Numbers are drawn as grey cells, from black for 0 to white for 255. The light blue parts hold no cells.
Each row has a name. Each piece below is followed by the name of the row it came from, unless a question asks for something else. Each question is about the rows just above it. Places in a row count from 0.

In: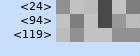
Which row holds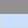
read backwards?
<119>
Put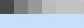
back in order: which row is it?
<94>
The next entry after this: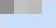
[73]
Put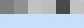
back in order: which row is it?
<24>
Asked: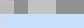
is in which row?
<119>
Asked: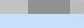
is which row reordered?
<119>
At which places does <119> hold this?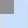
1 4 5

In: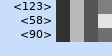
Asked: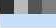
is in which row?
<123>
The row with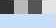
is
<58>

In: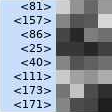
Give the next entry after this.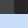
[125]
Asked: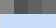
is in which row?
<40>

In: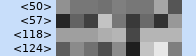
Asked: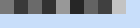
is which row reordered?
<57>
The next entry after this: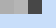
[181]
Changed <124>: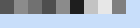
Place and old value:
0, [93]
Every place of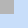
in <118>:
4 6 7 8
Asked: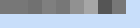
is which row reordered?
<50>
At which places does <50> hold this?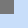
1 2 5 6
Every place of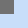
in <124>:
2

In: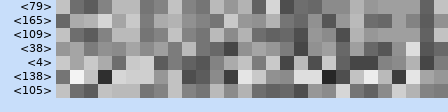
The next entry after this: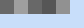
[222]
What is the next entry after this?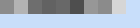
[117]
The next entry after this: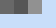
[222]
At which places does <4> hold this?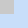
0 2 5 15 19
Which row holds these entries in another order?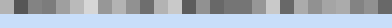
<165>

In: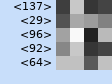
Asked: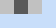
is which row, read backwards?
<64>
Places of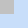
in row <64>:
0 1 3

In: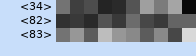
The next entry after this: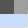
[123]
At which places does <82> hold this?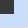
1 4 7
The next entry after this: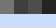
[42]

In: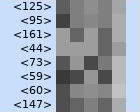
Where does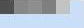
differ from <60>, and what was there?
3, [135]
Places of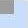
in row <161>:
0 2
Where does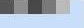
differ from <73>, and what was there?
1, [150]
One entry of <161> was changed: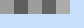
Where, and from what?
1, [100]
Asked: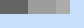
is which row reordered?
<161>
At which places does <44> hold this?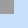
0 1 2 4
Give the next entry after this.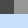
[73]

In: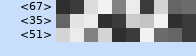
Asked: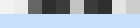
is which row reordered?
<35>
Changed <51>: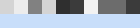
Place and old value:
8, [101]
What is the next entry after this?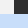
[59]
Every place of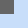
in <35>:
0
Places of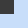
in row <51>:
5 9
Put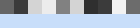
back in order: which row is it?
<51>

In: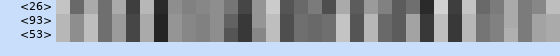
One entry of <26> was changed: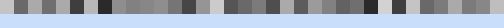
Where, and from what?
24, [92]
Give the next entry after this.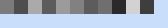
[196]
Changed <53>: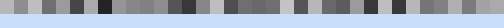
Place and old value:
25, [163]

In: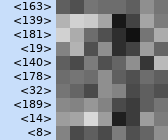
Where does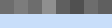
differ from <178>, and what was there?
1, [117]
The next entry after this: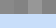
[74]
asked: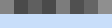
<8>
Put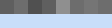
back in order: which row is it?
<178>
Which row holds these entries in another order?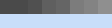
<8>
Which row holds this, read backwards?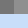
<163>
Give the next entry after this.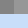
[131]

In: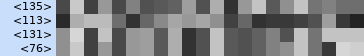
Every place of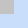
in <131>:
3 11 17 19 20 21
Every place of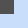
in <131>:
10 13 16
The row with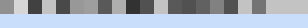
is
<131>

